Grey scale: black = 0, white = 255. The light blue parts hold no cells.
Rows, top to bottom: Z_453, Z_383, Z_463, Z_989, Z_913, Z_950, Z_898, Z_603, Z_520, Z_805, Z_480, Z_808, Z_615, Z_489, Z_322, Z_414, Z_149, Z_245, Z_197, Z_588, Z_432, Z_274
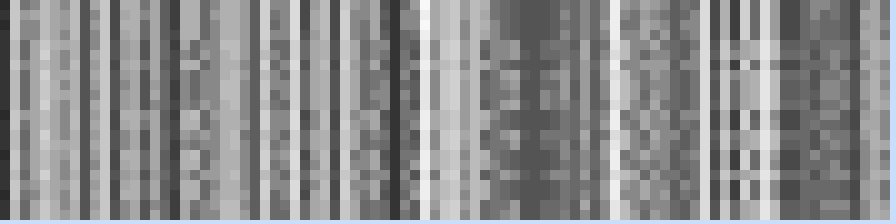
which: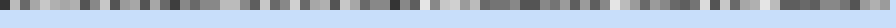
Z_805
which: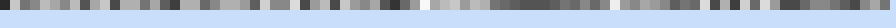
Z_453
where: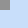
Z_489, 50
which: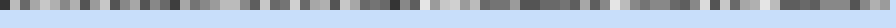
Z_432
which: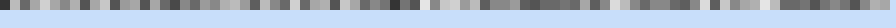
Z_950
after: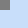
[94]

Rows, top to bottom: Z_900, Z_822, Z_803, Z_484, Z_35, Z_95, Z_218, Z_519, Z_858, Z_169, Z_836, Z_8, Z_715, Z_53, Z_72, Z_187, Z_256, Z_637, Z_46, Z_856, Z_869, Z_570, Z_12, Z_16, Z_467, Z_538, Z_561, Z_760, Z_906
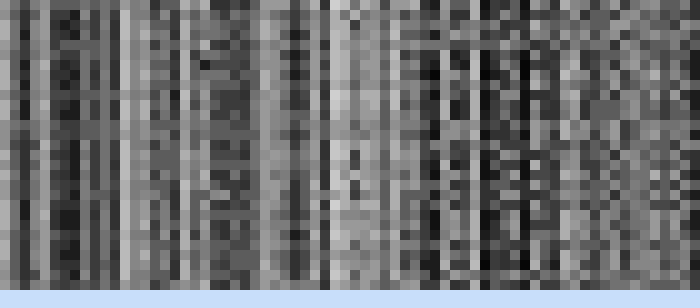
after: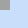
[92]
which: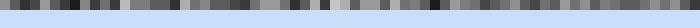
Z_760
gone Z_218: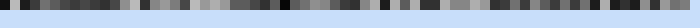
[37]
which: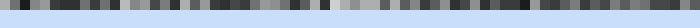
Z_869
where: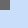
Z_484, 22
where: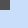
Z_803, 23

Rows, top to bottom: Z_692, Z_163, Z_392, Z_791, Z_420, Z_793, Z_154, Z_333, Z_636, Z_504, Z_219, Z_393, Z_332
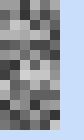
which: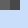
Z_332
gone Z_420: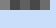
[84]
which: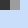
Z_219
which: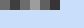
Z_393
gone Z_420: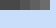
[127]

